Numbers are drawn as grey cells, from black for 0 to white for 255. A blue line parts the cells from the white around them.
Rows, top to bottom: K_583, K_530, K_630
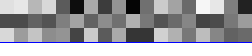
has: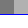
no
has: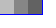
yes

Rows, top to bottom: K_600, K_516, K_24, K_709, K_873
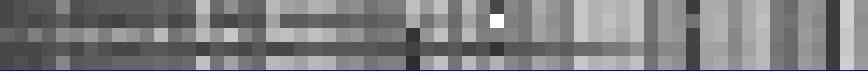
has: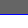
yes
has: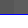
yes
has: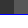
yes
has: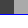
yes
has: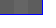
yes
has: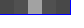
yes
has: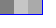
no

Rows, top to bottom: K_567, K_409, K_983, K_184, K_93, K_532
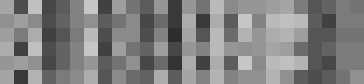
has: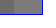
no
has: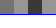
no
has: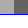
no
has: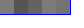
yes
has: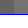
no
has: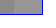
yes

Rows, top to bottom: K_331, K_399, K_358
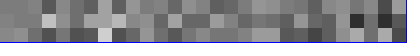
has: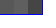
yes
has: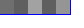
yes
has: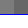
no
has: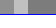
no

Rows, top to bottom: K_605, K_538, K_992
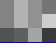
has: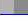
no
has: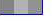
yes
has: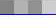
yes
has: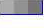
no

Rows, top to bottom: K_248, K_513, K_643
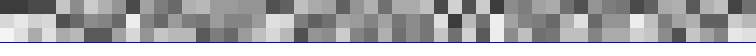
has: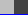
yes
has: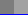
yes
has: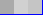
yes
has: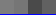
yes
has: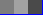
no

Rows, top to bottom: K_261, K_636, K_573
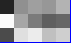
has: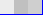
yes
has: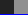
yes
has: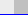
yes
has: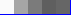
yes

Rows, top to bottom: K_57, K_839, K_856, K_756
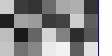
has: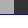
yes
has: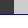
no

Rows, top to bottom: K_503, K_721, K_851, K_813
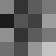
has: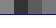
yes
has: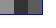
yes

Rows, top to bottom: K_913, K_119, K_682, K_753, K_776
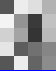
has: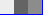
yes
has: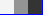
no

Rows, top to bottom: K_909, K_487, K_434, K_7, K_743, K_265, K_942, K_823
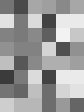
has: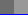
yes
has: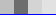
yes
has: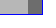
yes
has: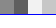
yes
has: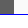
no
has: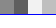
no
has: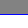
yes

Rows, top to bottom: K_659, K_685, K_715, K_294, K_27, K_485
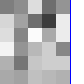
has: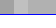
no
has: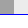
no
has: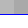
no
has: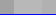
no
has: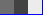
no
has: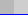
yes
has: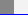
no

